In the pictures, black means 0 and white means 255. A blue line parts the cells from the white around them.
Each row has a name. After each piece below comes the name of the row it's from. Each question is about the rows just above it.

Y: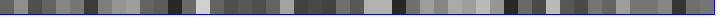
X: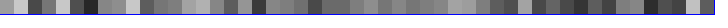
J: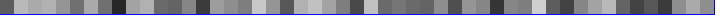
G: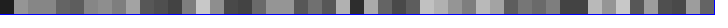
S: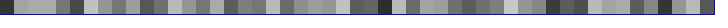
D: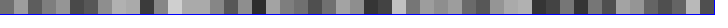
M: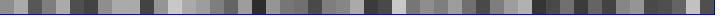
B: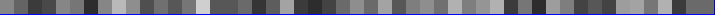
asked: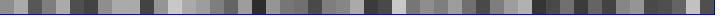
M
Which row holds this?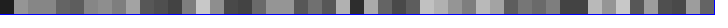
G
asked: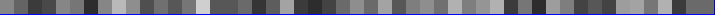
B
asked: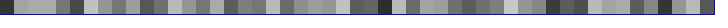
S

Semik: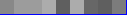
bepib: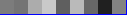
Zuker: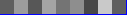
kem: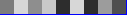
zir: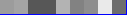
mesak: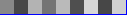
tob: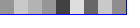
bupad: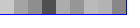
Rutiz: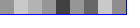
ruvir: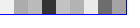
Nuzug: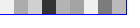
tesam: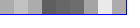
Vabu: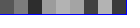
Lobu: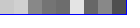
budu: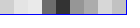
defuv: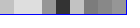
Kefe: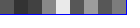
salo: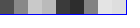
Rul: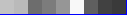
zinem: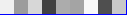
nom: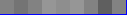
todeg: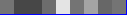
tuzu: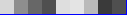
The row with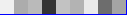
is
ruvir
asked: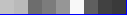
Rul
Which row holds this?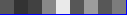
Kefe
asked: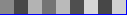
mesak
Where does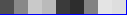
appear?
salo
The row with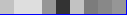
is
defuv

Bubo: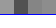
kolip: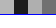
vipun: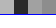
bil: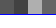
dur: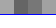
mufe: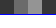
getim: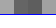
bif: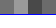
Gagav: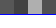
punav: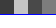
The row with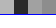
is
vipun
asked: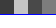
punav

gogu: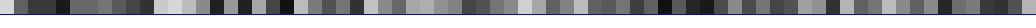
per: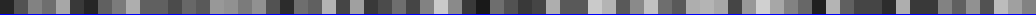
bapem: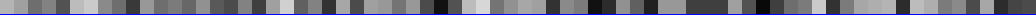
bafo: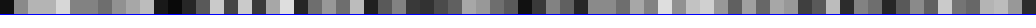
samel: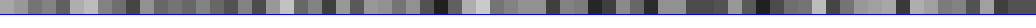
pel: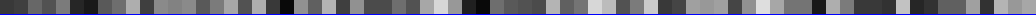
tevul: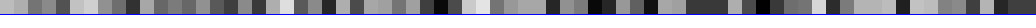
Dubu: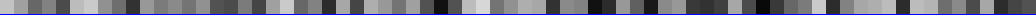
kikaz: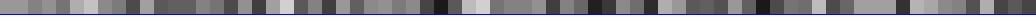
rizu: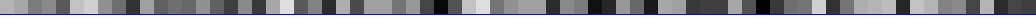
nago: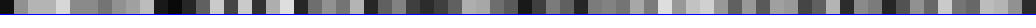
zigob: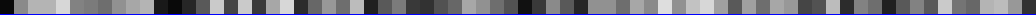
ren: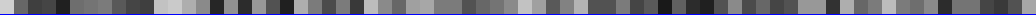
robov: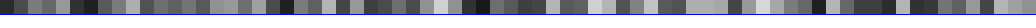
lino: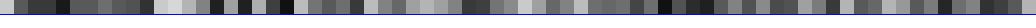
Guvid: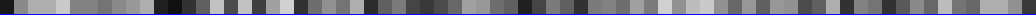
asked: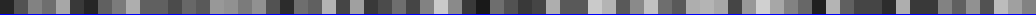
per
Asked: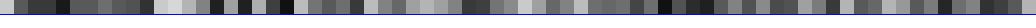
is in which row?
lino
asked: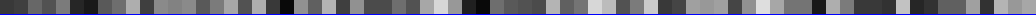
pel

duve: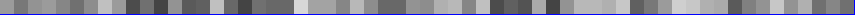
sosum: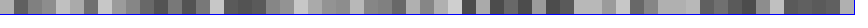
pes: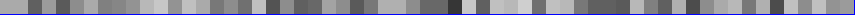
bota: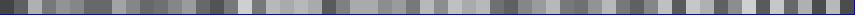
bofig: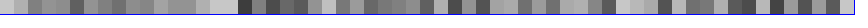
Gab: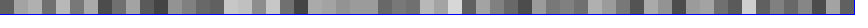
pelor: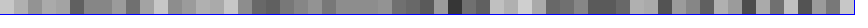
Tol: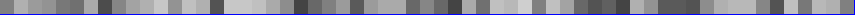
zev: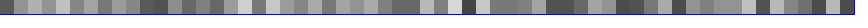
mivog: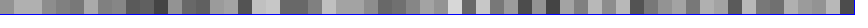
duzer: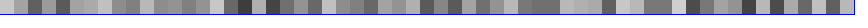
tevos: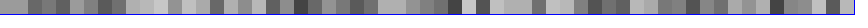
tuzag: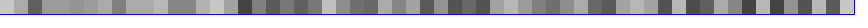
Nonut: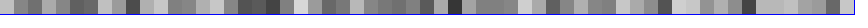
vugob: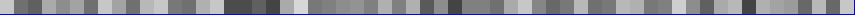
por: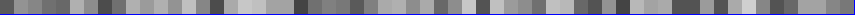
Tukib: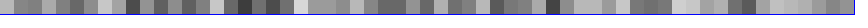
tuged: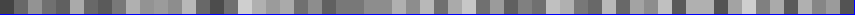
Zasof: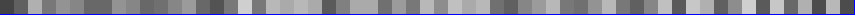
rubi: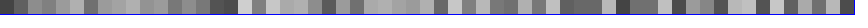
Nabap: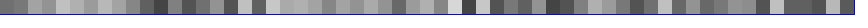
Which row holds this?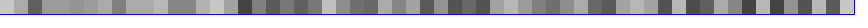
tuzag
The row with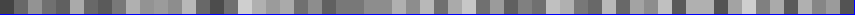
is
tuged
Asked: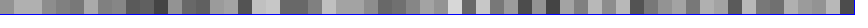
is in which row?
mivog
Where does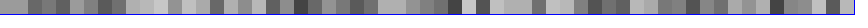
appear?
tevos

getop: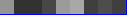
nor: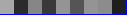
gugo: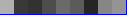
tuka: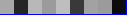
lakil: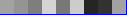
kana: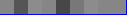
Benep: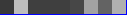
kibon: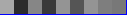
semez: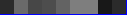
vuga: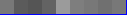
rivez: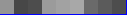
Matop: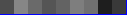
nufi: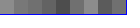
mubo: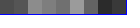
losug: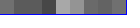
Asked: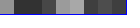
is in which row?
getop
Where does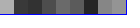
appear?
gugo

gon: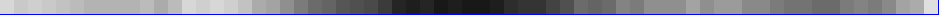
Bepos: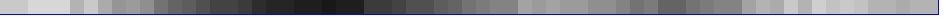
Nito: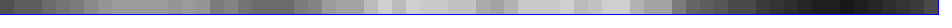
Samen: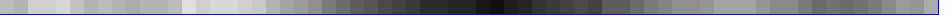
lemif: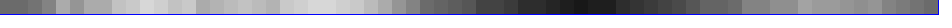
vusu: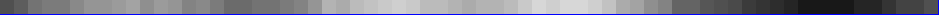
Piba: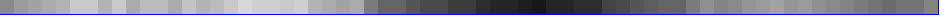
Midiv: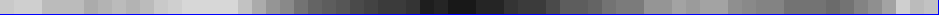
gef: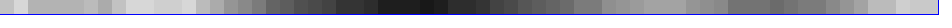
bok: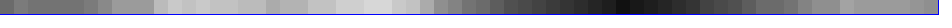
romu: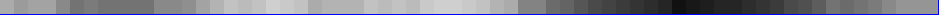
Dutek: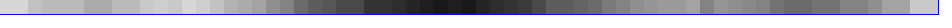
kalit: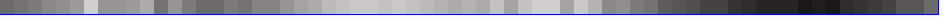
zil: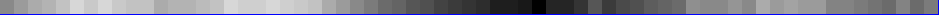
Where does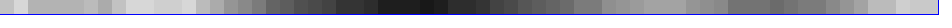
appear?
gef
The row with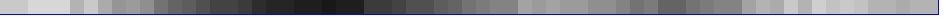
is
Bepos
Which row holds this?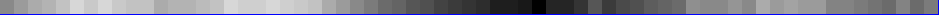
zil

